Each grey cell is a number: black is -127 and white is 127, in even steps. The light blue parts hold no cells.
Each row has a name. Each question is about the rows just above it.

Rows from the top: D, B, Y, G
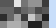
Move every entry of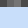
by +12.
[-41 -13   2 -41]
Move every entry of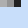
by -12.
[  34    7 -106]
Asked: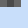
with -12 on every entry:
[-37 -65 -37]
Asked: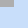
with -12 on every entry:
[34 34]
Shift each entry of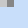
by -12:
[60 -6]
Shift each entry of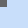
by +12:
[-13]

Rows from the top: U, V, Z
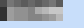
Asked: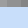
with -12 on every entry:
[17  5  5 -8]
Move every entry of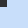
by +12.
[-66]
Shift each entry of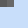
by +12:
[-24 -11]
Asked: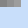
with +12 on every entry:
[16 29 41]

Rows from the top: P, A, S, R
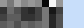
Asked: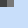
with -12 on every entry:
[-73 -19]
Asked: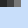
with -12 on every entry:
[-100  -73  -19]
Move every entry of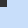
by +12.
[-64]
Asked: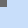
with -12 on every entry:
[-32]
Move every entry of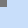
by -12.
[-19]
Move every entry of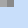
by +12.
[50 21]
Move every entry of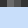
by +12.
[-64  -8 -34 -64]

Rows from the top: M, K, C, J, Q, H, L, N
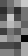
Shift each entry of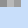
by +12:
[28 69 42]
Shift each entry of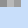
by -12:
[ 4 45 18]
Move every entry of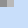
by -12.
[ 4 45]
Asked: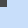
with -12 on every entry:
[-66]
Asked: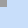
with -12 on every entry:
[18]
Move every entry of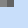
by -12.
[ -8 -40]

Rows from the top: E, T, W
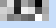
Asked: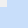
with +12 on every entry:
[124]
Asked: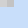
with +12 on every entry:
[93 79]
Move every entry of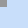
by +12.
[36]
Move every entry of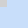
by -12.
[69]
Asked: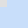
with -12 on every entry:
[84]

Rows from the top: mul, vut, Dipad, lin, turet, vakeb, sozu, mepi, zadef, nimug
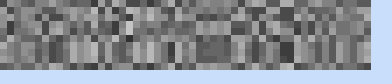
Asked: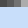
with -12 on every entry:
[-65 -49 -25  32]
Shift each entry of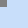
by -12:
[-11]
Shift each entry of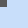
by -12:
[-49]
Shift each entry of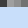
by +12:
[-54  43  27  -1]
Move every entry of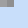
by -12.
[19  3]
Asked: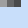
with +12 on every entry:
[ 43 -13 -41]

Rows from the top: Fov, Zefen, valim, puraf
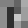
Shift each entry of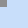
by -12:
[3]
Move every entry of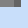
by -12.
[-11 -11 -39]
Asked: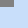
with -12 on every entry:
[-11 -11]
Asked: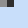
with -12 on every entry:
[  3 -93]
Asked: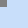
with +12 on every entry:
[13]

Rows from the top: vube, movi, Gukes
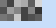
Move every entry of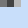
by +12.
[  3 -48  68]
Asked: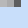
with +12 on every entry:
[ 68  55 -21]
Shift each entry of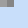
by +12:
[42 17]
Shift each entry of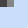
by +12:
[-48  17]
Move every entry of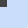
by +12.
[-48]
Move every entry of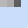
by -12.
[ 44  31 -45]

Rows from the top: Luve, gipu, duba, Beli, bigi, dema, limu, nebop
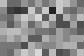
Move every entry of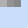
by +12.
[60 31 19]
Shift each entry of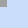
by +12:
[45]
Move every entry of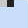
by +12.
[ 85 -80]
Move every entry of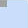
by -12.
[21]

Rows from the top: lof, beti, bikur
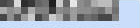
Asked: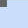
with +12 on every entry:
[-15]
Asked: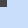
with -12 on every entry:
[-68]
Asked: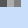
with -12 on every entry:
[-53  32 -12]

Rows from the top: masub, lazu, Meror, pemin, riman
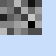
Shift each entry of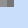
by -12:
[  5 -21]
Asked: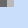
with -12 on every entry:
[-34  45]
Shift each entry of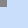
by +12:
[17]
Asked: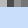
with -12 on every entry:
[ 45 -63   5 -21]
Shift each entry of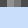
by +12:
[-39  29   3 -39]
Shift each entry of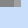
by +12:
[17 17 44]

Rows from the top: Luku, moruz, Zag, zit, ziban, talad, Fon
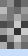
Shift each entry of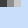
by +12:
[-53  28  85]
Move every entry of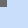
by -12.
[-33]
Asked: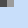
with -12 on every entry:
[-63  16]
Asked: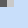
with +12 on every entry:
[-23  85]

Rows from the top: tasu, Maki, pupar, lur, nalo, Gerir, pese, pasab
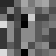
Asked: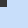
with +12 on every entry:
[-61]
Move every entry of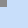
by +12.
[23]
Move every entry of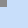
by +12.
[23]
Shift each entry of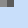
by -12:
[ -1 -48]

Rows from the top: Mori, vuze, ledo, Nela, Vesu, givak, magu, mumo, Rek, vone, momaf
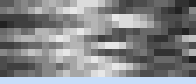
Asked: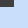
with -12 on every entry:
[-76 -76]
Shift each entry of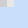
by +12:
[ 91 115]
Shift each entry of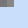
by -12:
[-20  -5]
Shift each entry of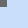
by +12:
[-10]

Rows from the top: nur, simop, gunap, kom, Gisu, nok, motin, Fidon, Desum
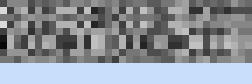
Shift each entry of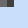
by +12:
[ -9 -52]
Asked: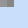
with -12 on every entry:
[ 9 -6]
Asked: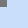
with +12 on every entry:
[3]
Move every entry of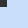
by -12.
[-90]
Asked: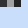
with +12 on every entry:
[-66  46 -79]
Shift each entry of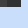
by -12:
[-76 -90 -90]
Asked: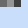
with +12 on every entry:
[ -9  33 -52]

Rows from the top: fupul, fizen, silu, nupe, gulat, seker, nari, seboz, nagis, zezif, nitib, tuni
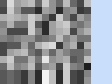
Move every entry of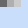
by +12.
[-11  59  87]
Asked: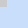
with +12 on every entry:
[87]
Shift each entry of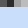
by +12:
[-27 -72  44  72]
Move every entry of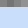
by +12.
[15  1 15 30]
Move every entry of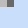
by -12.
[ 48 -35]
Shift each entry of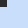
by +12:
[-72]
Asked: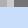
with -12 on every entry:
[ 35  63 -23 -23]

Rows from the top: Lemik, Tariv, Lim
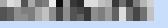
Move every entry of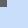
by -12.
[-41]
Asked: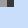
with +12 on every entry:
[ 40 -59]
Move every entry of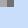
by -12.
[ 29 -26]
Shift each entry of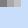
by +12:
[11 53 77]

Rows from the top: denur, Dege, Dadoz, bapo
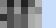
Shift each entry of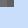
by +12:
[ -5 -19]
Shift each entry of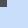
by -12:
[-59]
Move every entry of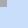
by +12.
[54]

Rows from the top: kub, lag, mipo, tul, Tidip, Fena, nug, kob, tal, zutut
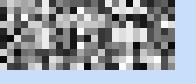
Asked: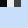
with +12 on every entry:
[-104  120  -49]
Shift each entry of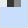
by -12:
[ 96 -85  -3]
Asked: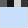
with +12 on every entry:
[-20 -92  93 -61]
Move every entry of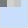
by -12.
[-18  69  57]
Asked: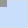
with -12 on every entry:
[12]

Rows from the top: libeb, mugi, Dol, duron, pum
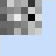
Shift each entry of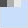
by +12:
[-34  60 118]
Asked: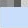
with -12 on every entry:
[ -6   7 -46  66]
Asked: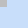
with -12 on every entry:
[50]
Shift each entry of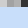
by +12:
[ 90  46  60 -64]
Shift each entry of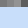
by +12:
[  6  18  31 -22]
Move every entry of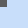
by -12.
[-46]
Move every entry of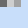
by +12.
[-9 90 46]

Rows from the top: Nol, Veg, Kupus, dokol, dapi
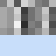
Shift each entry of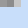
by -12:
[13  0 58]
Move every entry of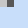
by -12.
[ 58 -52]

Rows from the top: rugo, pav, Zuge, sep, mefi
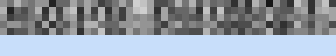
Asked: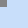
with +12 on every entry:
[17]
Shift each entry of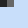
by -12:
[-104  -36]
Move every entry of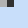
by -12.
[ 38 -90]
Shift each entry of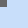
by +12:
[-12]
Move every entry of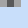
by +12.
[ 48 -26  48]
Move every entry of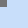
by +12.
[2]
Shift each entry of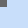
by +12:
[-12]

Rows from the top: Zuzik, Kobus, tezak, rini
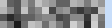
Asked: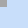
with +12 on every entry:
[51]
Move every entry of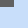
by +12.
[-18 -18]

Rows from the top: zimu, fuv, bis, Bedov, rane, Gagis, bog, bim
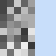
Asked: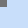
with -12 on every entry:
[-24]
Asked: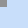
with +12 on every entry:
[30]
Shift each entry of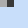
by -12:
[ 32 -82]
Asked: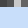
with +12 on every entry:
[-46 -31  85 -15]
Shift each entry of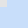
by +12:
[112]

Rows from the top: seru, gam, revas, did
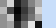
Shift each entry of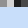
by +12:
[ 29  96 -84 -43]
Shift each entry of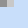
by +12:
[29 84]

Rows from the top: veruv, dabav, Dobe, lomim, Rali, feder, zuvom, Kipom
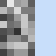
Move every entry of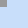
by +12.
[38]
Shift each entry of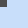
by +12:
[-37]
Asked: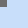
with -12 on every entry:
[-29]
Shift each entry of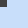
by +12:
[-50]
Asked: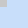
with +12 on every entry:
[84]

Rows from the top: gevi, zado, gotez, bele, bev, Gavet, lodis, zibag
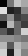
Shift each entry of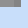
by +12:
[28 28 16]
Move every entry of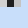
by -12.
[  68 -108   56]
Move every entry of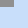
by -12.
[4 4]
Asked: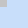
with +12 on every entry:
[80]
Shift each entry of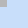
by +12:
[67]
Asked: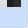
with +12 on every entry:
[106 -84 -69]

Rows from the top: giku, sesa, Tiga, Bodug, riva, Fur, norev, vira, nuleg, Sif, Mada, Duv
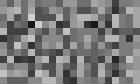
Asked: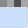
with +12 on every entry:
[ 21  50 -34  50]
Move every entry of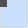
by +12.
[-34]

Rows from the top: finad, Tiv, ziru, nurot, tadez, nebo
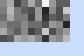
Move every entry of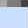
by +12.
[ 53   8   8 -48]
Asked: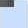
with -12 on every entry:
[-45 -60]
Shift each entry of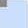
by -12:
[-3]
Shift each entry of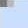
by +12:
[ 8 69]
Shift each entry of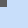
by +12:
[-21]
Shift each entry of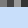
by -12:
[-16 -72  13 -87]
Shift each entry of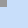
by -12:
[13]

